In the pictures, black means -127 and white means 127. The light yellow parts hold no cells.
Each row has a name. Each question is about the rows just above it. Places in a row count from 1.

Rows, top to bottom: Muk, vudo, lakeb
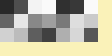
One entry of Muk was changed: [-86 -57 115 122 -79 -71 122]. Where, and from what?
2, [-49]
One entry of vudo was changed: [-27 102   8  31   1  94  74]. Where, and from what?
5, [-6]
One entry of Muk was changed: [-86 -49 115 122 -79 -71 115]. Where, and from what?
7, [122]
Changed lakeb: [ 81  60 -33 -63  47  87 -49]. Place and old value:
7, [-41]
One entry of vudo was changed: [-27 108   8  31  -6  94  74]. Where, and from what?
2, [102]

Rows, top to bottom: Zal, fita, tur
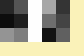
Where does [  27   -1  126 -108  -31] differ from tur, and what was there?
1, [20]
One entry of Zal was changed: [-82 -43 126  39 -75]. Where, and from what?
1, [-88]
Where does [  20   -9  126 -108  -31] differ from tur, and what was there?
2, [-1]
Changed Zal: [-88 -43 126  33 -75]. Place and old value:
4, [39]
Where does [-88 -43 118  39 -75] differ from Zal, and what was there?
3, [126]

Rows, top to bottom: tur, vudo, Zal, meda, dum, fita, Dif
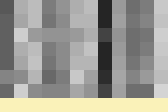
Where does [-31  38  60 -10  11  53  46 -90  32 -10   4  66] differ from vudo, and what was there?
7, [53]
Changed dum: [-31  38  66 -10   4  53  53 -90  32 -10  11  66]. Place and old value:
5, [11]
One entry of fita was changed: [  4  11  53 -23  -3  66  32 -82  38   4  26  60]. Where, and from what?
6, [72]
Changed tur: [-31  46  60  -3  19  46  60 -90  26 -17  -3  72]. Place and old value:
1, [-39]

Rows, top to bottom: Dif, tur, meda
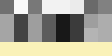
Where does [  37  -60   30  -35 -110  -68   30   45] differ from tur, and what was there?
5, [-103]
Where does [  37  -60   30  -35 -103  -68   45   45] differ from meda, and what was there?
7, [52]

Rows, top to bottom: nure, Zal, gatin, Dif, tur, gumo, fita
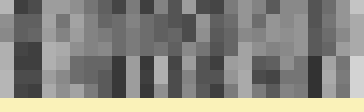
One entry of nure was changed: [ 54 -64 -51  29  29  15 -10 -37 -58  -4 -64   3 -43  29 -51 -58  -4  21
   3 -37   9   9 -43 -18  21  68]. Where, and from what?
8, [-31]
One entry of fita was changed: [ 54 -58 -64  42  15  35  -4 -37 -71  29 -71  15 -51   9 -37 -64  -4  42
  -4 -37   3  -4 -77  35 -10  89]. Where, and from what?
26, [83]
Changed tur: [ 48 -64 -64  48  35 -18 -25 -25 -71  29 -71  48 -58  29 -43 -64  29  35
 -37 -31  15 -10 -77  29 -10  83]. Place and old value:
24, [35]

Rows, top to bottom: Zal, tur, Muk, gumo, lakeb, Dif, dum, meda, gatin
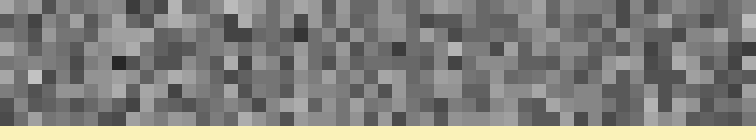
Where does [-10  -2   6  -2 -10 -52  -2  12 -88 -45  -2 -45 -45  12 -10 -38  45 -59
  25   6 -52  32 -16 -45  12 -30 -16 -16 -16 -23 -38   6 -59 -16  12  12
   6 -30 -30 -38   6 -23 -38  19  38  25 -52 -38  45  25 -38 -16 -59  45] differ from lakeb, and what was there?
29, [-23]
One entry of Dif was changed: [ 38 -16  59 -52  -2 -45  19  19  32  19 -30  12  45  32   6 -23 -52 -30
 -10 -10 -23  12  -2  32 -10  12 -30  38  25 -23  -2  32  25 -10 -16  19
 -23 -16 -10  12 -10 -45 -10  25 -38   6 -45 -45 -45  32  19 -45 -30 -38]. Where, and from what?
3, [66]
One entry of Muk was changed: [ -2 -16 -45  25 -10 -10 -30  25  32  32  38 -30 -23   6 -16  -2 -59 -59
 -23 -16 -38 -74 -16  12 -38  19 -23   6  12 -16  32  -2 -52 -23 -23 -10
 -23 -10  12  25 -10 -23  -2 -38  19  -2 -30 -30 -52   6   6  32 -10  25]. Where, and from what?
53, [-16]
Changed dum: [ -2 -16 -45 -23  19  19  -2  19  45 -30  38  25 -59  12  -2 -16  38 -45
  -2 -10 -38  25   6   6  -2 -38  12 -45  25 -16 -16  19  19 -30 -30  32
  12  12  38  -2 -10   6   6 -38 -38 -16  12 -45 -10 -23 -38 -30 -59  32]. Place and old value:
47, [19]

